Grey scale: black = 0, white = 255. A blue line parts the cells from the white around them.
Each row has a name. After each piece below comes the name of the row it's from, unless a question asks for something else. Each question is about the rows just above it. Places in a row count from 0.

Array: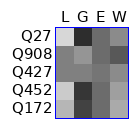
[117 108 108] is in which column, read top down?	E
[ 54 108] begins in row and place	Q452, 1
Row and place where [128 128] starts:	Q427, 0

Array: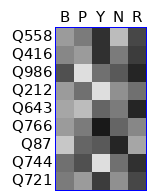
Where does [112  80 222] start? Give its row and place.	Q744, 0
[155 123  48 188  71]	Q558

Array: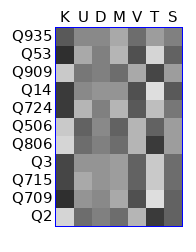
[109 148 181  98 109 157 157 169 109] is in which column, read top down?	M
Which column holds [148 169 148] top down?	U
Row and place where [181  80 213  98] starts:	Q53, 3
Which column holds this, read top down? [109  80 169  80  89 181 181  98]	V
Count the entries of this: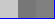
3
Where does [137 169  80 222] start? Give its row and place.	Q709, 2
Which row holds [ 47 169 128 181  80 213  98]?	Q53

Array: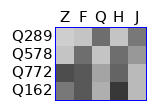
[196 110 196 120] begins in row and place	Q289, 1
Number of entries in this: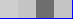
4

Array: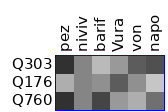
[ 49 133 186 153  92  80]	Q303
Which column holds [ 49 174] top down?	pez
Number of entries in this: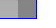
2

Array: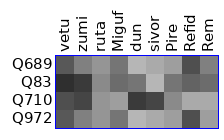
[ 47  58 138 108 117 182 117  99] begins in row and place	Q83, 0
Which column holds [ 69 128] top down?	zumi

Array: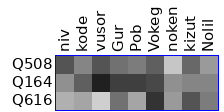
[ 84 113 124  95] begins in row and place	Q508, 2
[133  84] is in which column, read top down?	kizut
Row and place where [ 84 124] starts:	Q616, 7
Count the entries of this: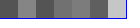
7
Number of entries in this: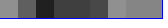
9

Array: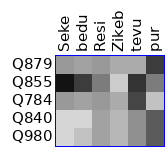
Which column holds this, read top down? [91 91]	pur
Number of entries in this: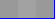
3

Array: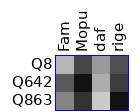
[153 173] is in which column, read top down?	daf
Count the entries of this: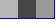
3
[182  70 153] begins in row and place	Q8, 0
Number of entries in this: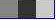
3

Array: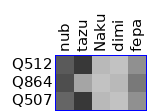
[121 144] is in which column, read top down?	fepa
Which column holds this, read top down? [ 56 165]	tazu
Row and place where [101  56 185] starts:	Q507, 0
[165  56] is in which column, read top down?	tazu
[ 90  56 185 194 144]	Q512
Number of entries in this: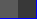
2
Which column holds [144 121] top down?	fepa

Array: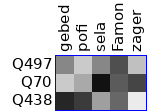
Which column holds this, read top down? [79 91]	Famon
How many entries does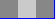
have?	3
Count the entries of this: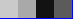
4
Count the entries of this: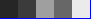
5

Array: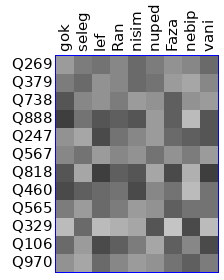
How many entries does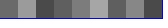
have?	9
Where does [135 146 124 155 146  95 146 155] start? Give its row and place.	Q738, 1
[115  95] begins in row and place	Q970, 6
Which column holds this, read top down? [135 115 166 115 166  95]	seleg
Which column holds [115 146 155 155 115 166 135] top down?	nuped

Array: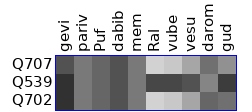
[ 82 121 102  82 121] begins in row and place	Q707, 0
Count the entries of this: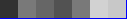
7
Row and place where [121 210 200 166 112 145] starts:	Q707, 4
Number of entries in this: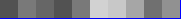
10
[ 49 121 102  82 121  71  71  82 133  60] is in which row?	Q539
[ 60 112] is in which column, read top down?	gud

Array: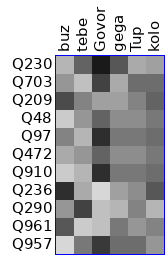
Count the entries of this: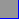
1
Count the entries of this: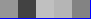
5
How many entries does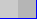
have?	2
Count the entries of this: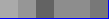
6
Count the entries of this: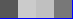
4

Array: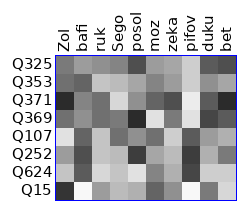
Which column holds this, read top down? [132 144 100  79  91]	bafi
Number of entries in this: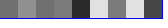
9
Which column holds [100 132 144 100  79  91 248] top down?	bafi
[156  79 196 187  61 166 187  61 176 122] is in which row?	Q252

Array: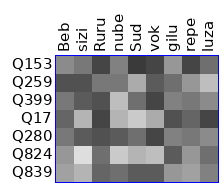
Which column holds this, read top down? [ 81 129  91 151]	gilu
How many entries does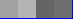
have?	4
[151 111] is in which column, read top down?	gilu
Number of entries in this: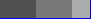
5

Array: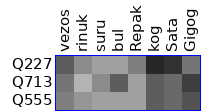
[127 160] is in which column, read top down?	Repak
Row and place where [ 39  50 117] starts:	Q227, 5
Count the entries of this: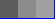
3
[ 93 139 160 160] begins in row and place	Q227, 0
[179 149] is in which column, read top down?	rinuk
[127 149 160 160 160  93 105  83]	Q555

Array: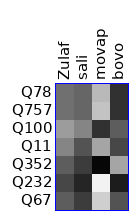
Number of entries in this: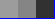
3
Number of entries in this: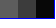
3
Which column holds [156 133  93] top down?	Zulaf
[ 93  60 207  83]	Q67
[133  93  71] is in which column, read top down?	Zulaf

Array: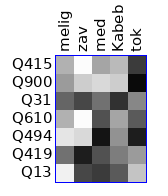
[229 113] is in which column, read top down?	melig
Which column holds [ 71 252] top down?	zav
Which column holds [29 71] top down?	zav

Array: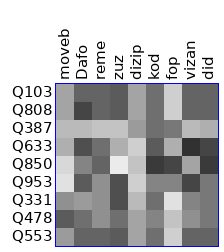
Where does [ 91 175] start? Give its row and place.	Q633, 5
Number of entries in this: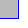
1
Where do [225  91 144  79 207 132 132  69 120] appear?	Q953

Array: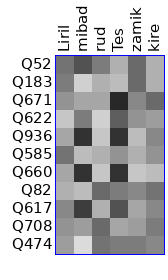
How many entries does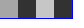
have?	4
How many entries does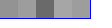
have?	5
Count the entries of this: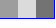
3
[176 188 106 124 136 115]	Q82
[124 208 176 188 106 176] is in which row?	Q183
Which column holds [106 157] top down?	kire
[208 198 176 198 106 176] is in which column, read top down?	rud

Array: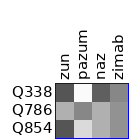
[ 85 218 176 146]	Q854
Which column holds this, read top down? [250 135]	pazum
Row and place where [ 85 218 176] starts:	Q854, 0
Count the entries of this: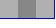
3
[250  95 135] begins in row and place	Q338, 1
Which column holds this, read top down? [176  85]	zun
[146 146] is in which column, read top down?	zimab

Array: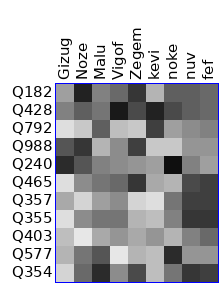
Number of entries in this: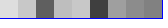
9
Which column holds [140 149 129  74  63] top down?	nuv

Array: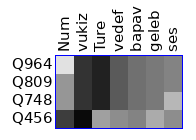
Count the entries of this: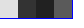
4
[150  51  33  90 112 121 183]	Q748

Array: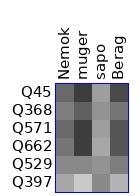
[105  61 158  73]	Q45
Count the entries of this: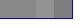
4
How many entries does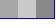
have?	3
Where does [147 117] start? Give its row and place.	Q368, 2
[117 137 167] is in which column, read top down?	Nemok

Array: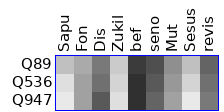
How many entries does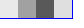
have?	4
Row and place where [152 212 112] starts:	Q536, 6
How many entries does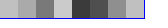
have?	8
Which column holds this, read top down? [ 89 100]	seno
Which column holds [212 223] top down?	Zukil

